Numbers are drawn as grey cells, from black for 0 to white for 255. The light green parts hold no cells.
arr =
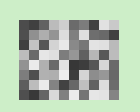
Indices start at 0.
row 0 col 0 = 76
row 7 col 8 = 227
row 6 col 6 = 191
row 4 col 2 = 176
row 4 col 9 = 106
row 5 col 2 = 177
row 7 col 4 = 128
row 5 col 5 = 60
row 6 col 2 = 235
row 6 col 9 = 108
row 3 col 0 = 188
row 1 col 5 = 127
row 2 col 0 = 63
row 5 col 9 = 104
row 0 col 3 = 187
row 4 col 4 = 227
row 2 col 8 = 224
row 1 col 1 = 144
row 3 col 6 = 96
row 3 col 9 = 188
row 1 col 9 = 65
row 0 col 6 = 124
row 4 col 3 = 106
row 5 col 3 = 175

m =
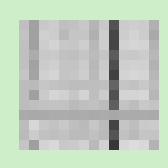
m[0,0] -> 191
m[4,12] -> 208
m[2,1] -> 160
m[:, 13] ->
[177, 169, 178, 184, 178, 183, 188, 182, 196, 170, 203, 196, 179]
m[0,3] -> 204
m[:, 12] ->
[204, 204, 211, 204, 208, 212, 200, 214, 200, 171, 202, 197, 216]
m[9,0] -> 170
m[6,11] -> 194
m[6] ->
[188, 186, 198, 194, 192, 189, 189, 190, 191, 100, 197, 194, 200, 188]
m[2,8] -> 205
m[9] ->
[170, 169, 170, 172, 172, 171, 172, 170, 171, 168, 171, 171, 171, 170]
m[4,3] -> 207
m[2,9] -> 69
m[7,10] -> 212
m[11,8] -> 185
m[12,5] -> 202
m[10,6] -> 186
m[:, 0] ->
[191, 195, 192, 191, 192, 197, 188, 189, 188, 170, 188, 186, 196]
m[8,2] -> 194
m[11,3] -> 191
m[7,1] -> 160
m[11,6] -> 187
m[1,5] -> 197
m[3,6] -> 197
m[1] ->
[195, 161, 208, 204, 185, 197, 197, 176, 205, 70, 205, 211, 204, 169]
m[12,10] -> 215
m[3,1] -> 172
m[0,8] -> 200
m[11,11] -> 186

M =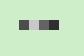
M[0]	77
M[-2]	99

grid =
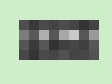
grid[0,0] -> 78
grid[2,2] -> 87
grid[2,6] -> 64
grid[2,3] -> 51
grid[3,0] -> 71
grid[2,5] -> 71
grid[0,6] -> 52
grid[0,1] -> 57
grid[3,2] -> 74
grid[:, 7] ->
[67, 154, 87, 82]

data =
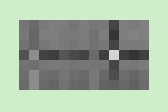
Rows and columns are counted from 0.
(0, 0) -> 117
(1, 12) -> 128
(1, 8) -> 125
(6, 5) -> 105
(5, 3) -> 108
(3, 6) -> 67
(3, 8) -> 62
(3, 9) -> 211
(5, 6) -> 105
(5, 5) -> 109
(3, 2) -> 66
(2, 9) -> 68
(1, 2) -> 126
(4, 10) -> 121
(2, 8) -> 119
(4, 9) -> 70
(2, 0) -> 114
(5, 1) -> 140
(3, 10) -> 62
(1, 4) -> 120
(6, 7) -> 119
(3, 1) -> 141
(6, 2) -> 106
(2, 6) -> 123
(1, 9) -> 54
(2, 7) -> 114
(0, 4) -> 124
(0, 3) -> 126
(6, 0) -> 106

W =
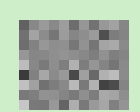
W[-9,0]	97
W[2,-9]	151
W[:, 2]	[154, 140, 151, 136, 122, 167, 113, 146, 119]
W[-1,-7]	100
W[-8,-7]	156
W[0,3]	137
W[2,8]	164
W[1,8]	80
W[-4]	[59, 129, 167, 139, 153, 74, 160, 105, 177, 188, 139]
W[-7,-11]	110
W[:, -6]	[109, 134, 119, 142, 177, 74, 185, 122, 174]
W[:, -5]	[150, 142, 146, 136, 125, 160, 121, 143, 121]
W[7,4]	133
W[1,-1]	132
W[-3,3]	125
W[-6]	[150, 134, 136, 143, 147, 142, 136, 126, 145, 127, 133]
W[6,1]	161
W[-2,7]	125
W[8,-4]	153
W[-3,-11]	192
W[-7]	[110, 130, 151, 142, 144, 119, 146, 117, 164, 169, 138]
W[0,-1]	134
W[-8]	[113, 163, 140, 118, 156, 134, 142, 155, 80, 125, 132]
